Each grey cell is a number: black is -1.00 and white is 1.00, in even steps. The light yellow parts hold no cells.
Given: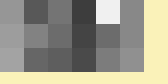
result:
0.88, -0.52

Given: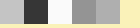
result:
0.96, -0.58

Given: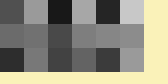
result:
0.57, -0.81

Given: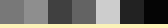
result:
0.61, -0.96

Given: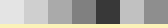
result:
0.79, -0.56

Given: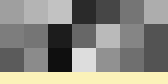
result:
0.73, -0.88

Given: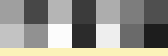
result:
0.98, -0.77
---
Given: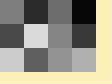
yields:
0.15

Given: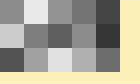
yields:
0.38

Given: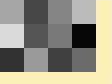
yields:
-0.49

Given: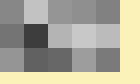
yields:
0.23

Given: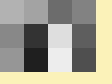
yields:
0.86

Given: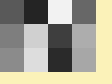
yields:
-0.67

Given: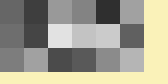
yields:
0.09

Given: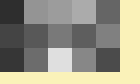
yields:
0.06

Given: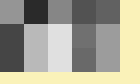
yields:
-0.18

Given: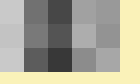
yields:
0.10
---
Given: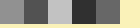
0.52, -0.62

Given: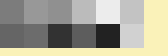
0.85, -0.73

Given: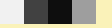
0.89, -0.89

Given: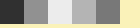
0.85, -0.62

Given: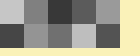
0.55, -0.56

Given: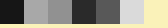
0.71, -0.83

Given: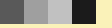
0.51, -0.79

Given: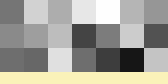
0.99, -0.83
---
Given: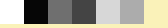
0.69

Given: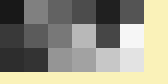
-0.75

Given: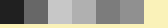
-0.03

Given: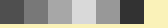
0.19

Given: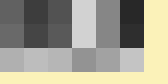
0.05

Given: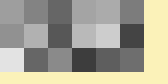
0.34

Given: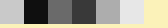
0.36

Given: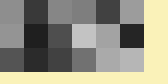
-0.49
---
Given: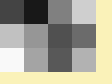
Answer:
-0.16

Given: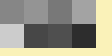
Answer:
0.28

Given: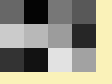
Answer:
-0.70

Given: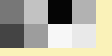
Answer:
0.40

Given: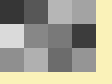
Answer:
-0.53

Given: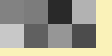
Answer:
0.40

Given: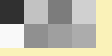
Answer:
0.63
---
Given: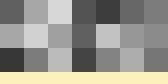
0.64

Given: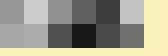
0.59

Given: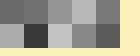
-0.11

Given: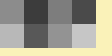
-0.53

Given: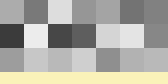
0.85

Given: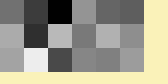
-0.63
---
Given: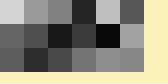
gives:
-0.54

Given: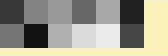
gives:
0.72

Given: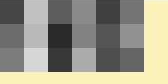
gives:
0.02

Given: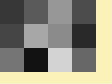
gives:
0.31

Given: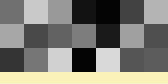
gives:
-0.80

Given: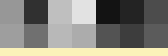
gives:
-0.35
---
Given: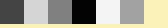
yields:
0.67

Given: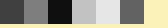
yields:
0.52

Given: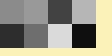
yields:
0.43

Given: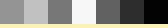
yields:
0.51

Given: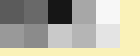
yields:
0.79

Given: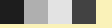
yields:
0.37

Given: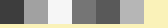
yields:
0.43

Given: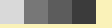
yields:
-0.07

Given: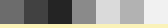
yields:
0.71

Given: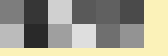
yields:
0.63
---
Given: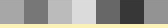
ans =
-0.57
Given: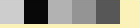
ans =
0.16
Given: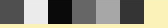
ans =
0.31
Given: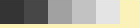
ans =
0.52
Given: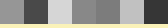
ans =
0.51
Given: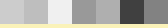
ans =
-0.50
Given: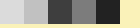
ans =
-0.03
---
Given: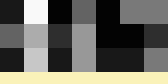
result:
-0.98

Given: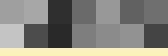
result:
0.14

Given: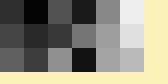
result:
0.24

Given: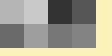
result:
-0.07

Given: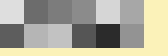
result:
-0.66

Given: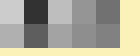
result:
0.11
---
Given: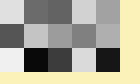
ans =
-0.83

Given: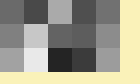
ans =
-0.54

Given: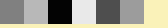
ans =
-0.39

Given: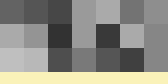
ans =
-0.55

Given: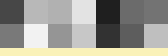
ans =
-0.61

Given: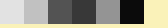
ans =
-0.56

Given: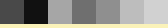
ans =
-0.43

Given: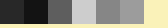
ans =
-0.69
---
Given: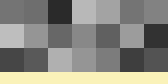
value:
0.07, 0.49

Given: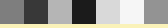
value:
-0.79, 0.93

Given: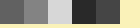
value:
0.69, 0.69

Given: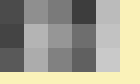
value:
0.18, 0.58

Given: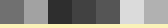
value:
-0.49, 0.72

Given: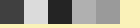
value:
-0.72, 0.72

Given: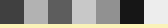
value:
0.57, 0.86
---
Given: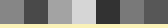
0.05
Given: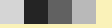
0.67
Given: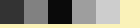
-0.60
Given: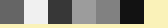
-0.21
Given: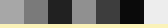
0.31
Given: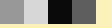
0.19
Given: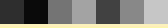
-0.64
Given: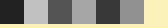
-0.73
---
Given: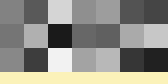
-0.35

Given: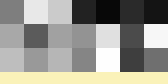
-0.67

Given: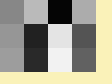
-0.96

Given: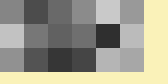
0.58

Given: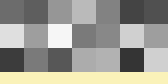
-0.47

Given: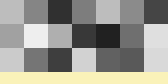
0.09
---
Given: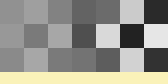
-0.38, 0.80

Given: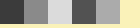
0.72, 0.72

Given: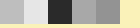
-0.67, 0.80

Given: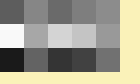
0.66, 0.95

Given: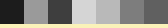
0.67, 0.67

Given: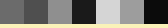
-0.80, 0.67
